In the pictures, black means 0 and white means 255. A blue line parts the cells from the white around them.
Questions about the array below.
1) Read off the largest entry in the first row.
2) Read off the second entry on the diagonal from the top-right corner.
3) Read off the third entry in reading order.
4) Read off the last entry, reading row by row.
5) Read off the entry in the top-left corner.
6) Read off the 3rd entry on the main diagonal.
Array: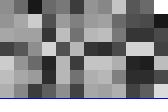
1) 255
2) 74
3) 24
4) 219
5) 142
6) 161

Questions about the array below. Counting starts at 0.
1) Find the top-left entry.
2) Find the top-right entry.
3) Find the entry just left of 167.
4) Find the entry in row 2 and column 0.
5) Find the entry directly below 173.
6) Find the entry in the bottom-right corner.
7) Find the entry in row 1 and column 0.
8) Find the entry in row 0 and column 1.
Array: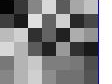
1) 5
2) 193
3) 91
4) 187
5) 48
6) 84
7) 63
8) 56

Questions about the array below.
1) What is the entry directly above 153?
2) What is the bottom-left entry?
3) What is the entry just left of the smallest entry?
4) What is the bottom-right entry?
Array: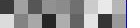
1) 182
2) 219
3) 168
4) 153

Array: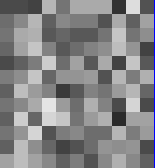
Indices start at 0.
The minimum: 43
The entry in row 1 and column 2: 182
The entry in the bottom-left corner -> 162
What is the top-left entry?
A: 74
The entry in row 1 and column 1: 136
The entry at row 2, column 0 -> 116
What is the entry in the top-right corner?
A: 82
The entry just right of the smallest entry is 162
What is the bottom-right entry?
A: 96
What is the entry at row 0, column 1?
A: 74
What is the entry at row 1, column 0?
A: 109
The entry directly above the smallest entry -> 74
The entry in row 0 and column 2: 66
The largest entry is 229
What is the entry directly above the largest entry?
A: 130
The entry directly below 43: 182
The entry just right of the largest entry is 155
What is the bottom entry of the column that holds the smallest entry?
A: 176

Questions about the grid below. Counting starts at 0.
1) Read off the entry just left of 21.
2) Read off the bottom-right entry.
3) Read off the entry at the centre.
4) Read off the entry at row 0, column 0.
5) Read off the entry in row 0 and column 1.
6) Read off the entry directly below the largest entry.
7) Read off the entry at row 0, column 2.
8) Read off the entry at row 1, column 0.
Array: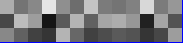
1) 157
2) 157
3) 97
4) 173
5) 116
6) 21
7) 136
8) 71

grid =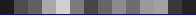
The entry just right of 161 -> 56
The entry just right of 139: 109
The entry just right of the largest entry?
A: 123

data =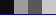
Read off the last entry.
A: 200
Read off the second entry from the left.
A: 156
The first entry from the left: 14

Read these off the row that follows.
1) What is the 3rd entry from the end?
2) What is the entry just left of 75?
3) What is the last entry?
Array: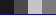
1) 75
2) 25
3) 123

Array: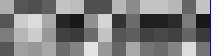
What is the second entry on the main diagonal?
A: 204
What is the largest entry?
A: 227
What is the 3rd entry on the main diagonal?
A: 204
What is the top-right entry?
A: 196
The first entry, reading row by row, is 175
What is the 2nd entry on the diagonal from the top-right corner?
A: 124
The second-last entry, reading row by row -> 220
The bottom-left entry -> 86
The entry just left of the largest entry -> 132
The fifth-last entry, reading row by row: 116
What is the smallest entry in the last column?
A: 24
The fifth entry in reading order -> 196
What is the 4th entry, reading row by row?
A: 94
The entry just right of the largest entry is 152
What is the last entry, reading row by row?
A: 116
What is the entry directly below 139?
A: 108
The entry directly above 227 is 108

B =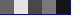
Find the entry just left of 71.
227
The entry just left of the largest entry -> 101
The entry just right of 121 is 20

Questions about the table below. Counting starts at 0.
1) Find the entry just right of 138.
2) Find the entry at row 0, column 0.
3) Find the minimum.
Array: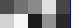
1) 224
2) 76
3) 27

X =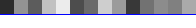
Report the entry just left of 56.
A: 155
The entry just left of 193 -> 92

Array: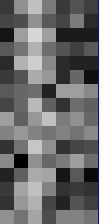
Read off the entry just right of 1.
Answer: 144
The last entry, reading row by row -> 115
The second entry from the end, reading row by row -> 130
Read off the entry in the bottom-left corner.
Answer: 144
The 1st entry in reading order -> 57
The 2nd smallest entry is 9
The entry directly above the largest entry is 144
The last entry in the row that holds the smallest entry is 109
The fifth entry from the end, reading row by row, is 164
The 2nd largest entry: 206
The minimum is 1
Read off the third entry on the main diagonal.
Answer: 214
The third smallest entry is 15
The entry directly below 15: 137
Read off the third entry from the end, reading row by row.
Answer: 130
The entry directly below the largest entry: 177
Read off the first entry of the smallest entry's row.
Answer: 137
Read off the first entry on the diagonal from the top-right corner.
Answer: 63
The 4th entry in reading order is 123
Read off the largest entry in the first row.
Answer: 192
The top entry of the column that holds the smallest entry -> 144
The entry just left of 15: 103
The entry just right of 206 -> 137
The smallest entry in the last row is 77

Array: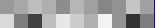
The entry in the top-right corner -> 160
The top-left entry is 153
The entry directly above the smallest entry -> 197
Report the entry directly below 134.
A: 243
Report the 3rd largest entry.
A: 217
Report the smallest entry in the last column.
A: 126
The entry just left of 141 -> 175

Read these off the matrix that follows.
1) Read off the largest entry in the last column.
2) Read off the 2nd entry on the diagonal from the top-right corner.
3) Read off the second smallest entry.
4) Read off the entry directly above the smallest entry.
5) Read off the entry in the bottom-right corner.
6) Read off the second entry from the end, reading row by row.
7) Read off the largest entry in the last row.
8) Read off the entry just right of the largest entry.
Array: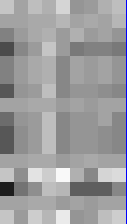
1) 219
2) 163
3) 75
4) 197
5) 205
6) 190
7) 234
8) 176

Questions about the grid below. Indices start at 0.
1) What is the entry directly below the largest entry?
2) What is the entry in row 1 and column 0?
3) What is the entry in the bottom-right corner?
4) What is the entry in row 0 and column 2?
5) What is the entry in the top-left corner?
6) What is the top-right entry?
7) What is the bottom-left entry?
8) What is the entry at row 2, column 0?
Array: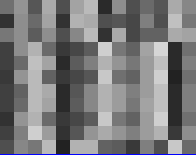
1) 192
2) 50
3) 106
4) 86
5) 112
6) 135
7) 79
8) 119
